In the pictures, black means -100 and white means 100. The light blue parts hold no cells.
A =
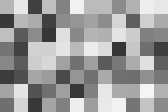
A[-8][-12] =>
43
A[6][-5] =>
81
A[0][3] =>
50
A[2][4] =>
75
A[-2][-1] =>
39
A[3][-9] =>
63
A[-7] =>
[-55, 44, 35, -50, 10, 17, 27, 10, 67, -26, 62, 33]
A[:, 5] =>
[89, 17, 7, 45, -11, 17, -56, 87]
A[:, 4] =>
[1, 10, 75, 79, 26, -42, 25, 0]
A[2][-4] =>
79
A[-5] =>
[-9, -48, 65, 63, 79, 45, 85, 72, -58, 55, -13, -51]
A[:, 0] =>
[43, -55, 50, -9, 7, -53, 28, -13]
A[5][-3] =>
-14
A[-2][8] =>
33
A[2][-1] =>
5
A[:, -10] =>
[-50, 35, 9, 65, 61, 30, -35, -56]
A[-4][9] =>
34
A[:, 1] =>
[82, 44, -29, -48, -28, -38, 79, 66]
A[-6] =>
[50, -29, 9, -58, 75, 7, 41, 38, 79, 60, 0, 5]
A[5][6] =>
-12
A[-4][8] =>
-5
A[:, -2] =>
[87, 62, 0, -13, 76, 13, 92, 54]

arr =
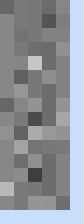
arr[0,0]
-19
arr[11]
[6, -14, 12, -15, 3]
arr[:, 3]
[-15, -34, 2, -15, -15, 11, -15, -15, -15, 19, -6, -15, -15, -15, 16]
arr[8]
[6, -5, -41, -15, 30]
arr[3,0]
6
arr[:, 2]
[-6, -6, -6, -14, 55, -6, -6, 15, -41, 34, -9, 12, -51, -6, 17]
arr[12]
[6, 10, -51, -15, 3]
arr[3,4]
13
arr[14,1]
-5
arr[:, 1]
[-5, -5, -10, -5, 4, -25, 18, 5, -5, -22, 28, -14, 10, -5, -5]
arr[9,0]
14
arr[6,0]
6
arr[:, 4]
[5, -1, 3, 13, 3, 3, 3, 15, 30, 15, -5, 3, 3, 3, -13]
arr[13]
[44, -5, -6, -15, 3]

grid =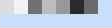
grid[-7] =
73
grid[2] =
-11
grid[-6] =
90

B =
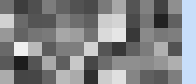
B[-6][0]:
-11
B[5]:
[35, -46, -45, -21, 46, 34, -63, 61, 76, 4, -25, -31, -1]
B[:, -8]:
[-36, -14, 24, -1, 57, 34]
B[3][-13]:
-18
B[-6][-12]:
-52
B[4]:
[-30, -77, -34, 33, -26, 57, -45, -15, 12, 12, 9, 18, 37]
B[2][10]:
8
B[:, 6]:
[-42, -25, -10, 65, -45, -63]
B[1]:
[64, -17, -34, -33, 3, -14, -25, 61, 66, -42, -8, -73, -25]
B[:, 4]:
[-22, 3, 31, -2, -26, 46]
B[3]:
[-18, 88, 46, -28, -2, -1, 65, -33, -56, -25, -3, 38, -36]
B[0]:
[-11, -52, -38, -2, -22, -36, -42, -4, 32, -34, 1, -48, 12]
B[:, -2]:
[-48, -73, -6, 38, 18, -31]

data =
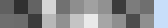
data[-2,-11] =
-25
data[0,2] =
-22
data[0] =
[-25, -62, -22, 67, -11, 11, 26, 14, -53, -3, -13]
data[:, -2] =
[-3, -40]

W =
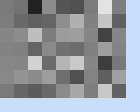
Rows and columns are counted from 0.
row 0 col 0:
-4
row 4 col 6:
5
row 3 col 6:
0
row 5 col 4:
-14
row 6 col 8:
-24
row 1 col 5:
38
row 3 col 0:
2
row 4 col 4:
41
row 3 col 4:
-11
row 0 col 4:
-33
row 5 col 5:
-37
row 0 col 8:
-1
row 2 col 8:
5
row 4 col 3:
-16
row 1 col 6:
0
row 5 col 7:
-26
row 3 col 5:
-15
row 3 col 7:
24
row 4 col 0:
6
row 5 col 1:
16

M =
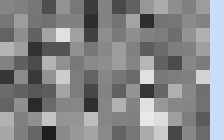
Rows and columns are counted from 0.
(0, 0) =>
4
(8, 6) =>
48
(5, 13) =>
1
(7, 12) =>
6
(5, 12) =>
-1
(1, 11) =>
-9
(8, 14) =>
-29
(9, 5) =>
19
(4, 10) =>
43
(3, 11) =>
-16
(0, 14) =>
22
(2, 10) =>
1
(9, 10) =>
34
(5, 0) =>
-58
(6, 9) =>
15
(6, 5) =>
-2
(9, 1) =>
-1
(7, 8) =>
39
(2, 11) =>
-2
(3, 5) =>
13
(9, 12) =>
-45
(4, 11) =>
-23
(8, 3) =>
53
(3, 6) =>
-7
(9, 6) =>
29
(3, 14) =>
25
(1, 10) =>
-65
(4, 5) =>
-5
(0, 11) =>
34
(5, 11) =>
-4
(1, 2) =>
-8
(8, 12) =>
24
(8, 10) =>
82
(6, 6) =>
-45
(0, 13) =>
1
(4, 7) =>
11
